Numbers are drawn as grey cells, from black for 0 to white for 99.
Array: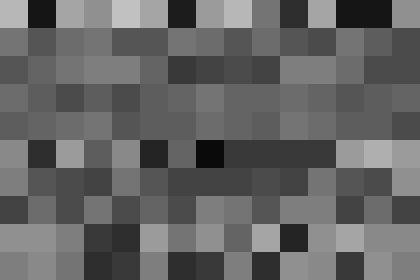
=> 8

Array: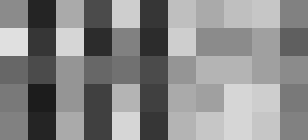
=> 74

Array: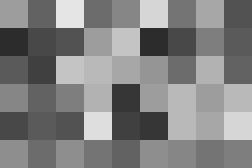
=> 45

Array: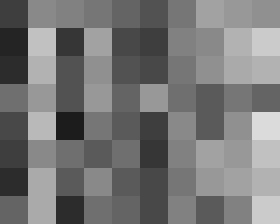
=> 63

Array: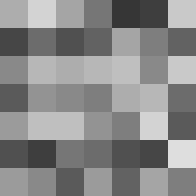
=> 21
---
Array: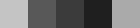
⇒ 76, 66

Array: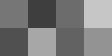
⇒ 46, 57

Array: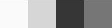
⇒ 97, 46

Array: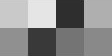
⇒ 78, 53

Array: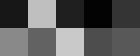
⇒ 9, 34

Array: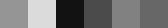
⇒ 58, 40

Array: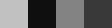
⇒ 75, 22

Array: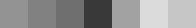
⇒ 57, 77

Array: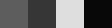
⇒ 36, 3
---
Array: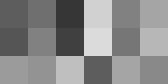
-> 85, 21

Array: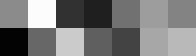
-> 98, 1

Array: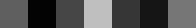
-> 74, 1

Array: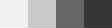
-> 93, 21

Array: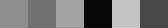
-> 76, 3

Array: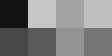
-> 77, 7

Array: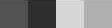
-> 83, 18
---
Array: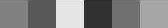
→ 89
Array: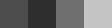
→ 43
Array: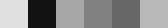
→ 65
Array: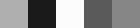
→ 98
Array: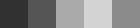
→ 66
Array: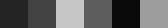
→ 77
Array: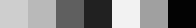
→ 37
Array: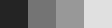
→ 59
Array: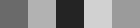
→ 14
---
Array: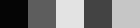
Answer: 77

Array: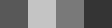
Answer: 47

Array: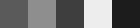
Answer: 55

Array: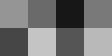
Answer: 72

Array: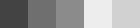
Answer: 81

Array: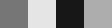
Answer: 67

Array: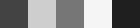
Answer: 80
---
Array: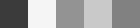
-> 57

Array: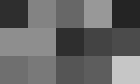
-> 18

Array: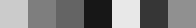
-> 9

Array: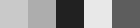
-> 13

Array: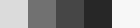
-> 27

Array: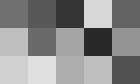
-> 64

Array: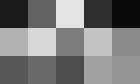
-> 48
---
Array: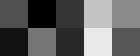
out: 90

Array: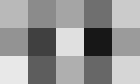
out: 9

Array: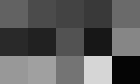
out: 9

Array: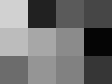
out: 54

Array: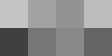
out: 53

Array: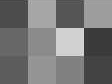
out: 81

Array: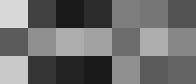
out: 67

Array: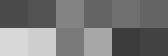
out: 23

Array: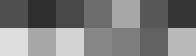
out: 38
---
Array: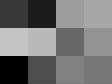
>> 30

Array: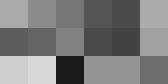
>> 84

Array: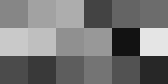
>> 22

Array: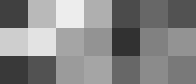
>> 32

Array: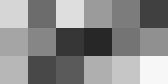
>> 28

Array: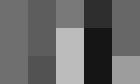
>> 32

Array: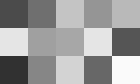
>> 52

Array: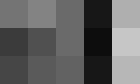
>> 35
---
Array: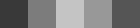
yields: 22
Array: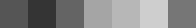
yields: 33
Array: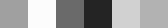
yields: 62
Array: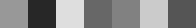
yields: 59
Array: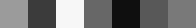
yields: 60
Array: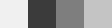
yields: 93
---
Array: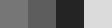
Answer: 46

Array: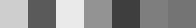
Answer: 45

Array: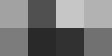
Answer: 31

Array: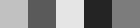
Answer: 48

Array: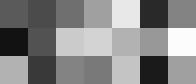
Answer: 16

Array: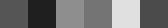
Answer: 33

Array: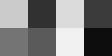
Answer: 23

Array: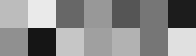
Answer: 33

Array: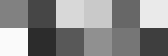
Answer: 27
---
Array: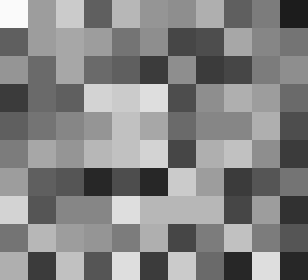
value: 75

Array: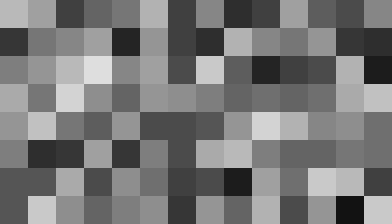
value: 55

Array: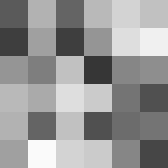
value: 82

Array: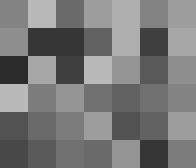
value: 44

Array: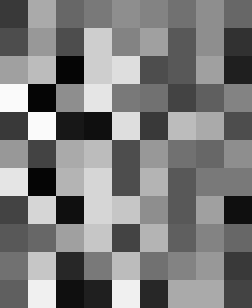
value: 6

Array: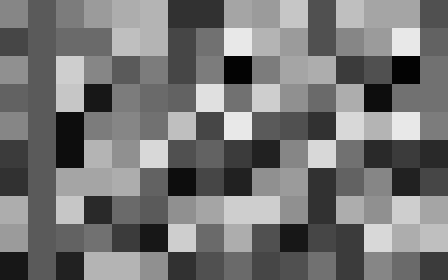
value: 13

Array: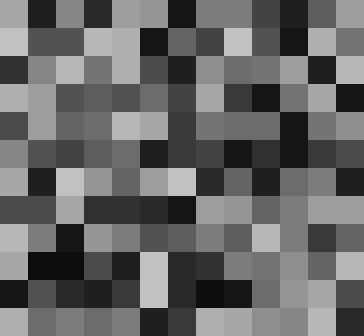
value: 48

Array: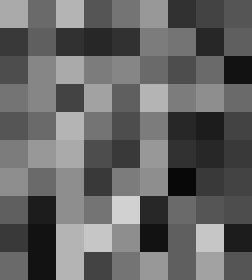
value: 70

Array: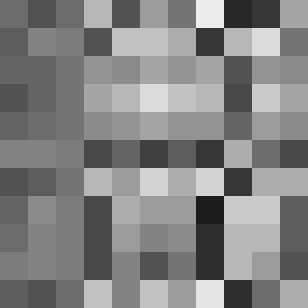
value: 42
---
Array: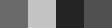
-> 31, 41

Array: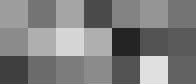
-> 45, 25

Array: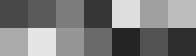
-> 73, 66

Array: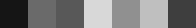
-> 24, 8

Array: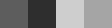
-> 64, 36

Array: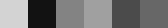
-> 40, 82

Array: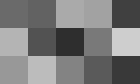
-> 25, 59
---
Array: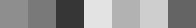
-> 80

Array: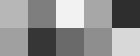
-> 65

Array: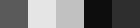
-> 5

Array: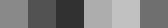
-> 75

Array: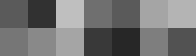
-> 64

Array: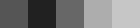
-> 67

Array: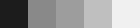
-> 74

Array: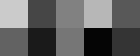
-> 71
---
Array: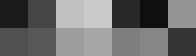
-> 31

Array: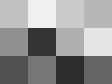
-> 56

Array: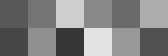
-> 27

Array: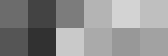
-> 33

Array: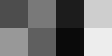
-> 59

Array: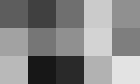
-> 63

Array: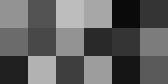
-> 42

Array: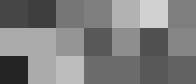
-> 66
